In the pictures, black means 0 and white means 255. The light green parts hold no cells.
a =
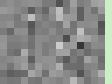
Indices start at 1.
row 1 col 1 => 136
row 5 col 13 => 128
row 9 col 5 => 95
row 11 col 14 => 141
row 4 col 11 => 116
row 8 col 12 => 128
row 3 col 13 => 137
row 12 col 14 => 133
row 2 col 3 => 137
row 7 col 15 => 137
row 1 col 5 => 145
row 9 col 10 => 90
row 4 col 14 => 143
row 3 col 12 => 95
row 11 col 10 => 137
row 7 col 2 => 122
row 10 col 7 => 140
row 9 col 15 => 109
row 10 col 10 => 110
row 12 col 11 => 183
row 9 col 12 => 106
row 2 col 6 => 124
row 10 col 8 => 147
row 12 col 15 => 143
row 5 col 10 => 130
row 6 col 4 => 135
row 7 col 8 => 130
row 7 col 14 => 139
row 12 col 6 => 116
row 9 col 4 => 151
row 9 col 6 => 142
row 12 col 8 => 137
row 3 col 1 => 134
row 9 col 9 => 119
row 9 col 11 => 121

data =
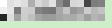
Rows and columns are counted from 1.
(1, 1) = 254
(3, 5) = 191
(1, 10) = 109
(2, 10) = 196
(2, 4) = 207
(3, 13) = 159
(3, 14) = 180
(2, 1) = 239
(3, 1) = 38
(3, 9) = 165
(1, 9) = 138
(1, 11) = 215
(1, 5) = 174

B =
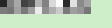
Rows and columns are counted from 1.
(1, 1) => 37
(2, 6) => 236
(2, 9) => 202
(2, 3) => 161
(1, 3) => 168
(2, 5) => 159
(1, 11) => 225
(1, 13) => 165
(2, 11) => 158

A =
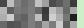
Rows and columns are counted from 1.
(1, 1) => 72
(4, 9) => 204
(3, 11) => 31
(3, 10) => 118
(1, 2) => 191
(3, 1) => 174
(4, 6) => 109
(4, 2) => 81
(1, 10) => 111
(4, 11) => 168
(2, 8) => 190
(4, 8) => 125
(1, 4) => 109
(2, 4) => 114
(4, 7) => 164

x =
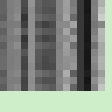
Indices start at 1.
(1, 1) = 99
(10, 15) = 175
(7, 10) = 159
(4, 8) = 76
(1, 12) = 56
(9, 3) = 128
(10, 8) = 75
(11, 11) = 95
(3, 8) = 91
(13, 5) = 144
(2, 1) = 100
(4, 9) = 137
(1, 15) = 174
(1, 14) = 125
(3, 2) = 127
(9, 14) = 139
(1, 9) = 132
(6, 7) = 68
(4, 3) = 124
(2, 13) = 23
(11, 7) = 101
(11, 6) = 113
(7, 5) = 145
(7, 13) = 26
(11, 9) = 128
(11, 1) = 91
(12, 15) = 175
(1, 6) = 98
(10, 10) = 143
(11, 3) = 135
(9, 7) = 73
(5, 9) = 131
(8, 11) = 139
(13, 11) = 101
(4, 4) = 63
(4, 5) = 144
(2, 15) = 190
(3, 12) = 56

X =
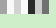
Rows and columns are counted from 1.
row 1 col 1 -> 163
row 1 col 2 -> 249
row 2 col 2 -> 249
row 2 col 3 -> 211

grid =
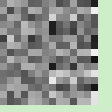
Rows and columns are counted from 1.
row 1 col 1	127
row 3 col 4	106
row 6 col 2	200
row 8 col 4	107
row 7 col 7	123
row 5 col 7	146
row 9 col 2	184
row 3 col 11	205
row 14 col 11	150
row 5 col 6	139
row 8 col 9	180
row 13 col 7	133
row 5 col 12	147
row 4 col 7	155
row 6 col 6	94
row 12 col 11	204
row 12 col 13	132
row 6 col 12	90
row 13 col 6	101
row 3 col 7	118
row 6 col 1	64
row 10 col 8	28
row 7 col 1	121
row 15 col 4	125
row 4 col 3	105
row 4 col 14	85
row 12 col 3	166
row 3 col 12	89
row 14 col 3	162
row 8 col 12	179
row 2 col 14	239
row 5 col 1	164
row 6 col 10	158
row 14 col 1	171
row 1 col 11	162
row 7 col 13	89
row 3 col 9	137

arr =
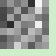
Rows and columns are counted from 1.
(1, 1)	107
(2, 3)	162
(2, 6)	213
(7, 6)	144
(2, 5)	140
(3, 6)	126
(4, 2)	44
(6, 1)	82
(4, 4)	125
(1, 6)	244
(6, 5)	163
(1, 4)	144

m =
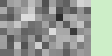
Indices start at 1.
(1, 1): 96
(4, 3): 198
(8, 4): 110
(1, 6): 156
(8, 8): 139
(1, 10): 96
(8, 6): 104
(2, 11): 89
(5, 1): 107
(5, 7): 128
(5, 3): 145
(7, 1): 158
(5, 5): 105
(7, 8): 156
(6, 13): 143
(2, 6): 117
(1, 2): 158
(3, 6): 160
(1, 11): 157
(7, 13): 147
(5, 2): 152
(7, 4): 82
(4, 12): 194
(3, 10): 166
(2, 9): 79
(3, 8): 128
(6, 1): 160
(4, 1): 178
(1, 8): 159
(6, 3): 131
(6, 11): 163
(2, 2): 106

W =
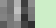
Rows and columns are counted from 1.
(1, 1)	145
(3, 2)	119
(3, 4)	48
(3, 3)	168
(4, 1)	92
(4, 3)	130
